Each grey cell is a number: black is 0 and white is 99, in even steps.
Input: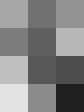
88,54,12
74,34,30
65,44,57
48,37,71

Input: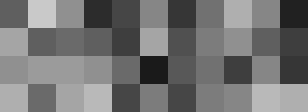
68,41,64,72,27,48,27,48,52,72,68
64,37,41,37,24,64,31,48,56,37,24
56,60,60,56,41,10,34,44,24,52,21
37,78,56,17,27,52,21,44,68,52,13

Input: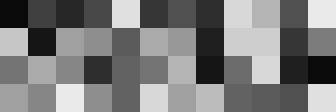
77,8,62,55,35,66,59,12,80,80,21,48
62,52,91,55,38,84,62,73,38,35,31,87
45,66,52,18,38,45,70,8,42,84,12,4
4,25,15,28,87,21,31,18,84,70,31,91

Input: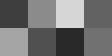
64,31,16,44
24,54,83,38

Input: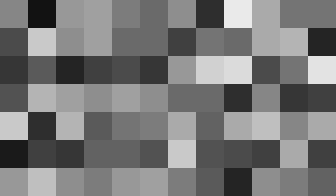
78,18,70,35,45,48,66,38,66,74,52,66
59,74,55,48,59,62,48,35,14,55,48,38
52,7,59,62,48,41,55,18,91,66,45,45
32,70,62,55,62,55,41,41,18,52,21,25
29,78,55,62,41,41,25,45,41,66,70,14
21,35,14,25,29,21,59,81,85,29,45,88
10,25,21,38,38,32,78,32,29,25,66,25

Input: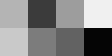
78,48,38,2
70,23,61,93

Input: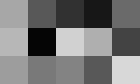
71,2,81,68,26
65,34,19,9,41
61,47,51,34,84
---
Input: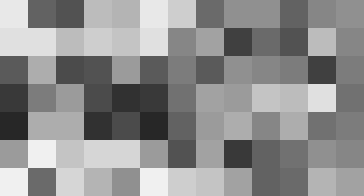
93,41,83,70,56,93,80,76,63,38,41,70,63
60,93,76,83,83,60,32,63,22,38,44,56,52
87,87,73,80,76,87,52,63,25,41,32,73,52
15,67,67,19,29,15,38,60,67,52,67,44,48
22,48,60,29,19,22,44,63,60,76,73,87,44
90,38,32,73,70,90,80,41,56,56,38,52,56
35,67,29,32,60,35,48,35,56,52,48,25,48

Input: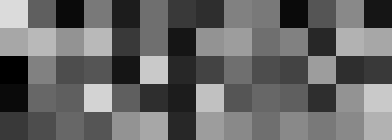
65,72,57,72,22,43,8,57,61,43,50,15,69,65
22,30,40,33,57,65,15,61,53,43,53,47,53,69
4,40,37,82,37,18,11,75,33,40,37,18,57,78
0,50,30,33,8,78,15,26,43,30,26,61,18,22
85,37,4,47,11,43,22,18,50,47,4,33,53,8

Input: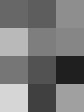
83,25,62
40,36,55
72,49,52
46,32,12

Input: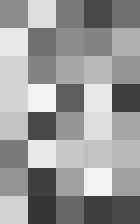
47,90,78,75,72
82,51,65,72,58
58,24,62,94,62
75,28,58,86,65
90,43,54,51,68
54,86,47,28,43
82,20,40,24,28
82,94,36,90,24

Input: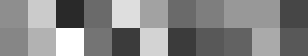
52,69,99,45,23,82,23,34,38,66,34
55,79,16,41,86,63,41,49,59,59,27

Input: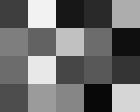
49,38,75,42,6
30,60,52,3,83
42,90,27,34,20
24,94,9,16,67

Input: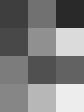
52,71,92
28,56,85
48,31,38
24,44,16

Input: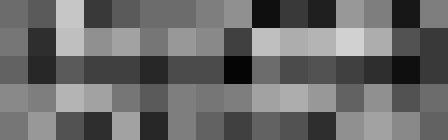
42,35,77,22,35,42,42,49,56,6,22,12,59,49,9,49
46,18,74,56,63,46,59,53,25,74,67,70,81,67,32,22
53,49,70,63,46,35,49,46,49,63,67,59,38,56,32,42
38,15,35,25,25,15,29,29,2,42,29,32,25,18,6,22
46,59,32,18,63,15,49,38,25,38,32,18,56,63,53,38
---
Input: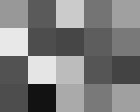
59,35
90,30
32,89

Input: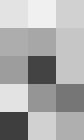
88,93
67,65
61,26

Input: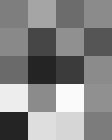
49,64
53,27
41,14

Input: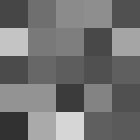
27,43
76,47
29,40

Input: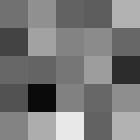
44,56
26,63
40,39

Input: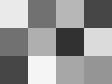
91,44
44,68
27,95
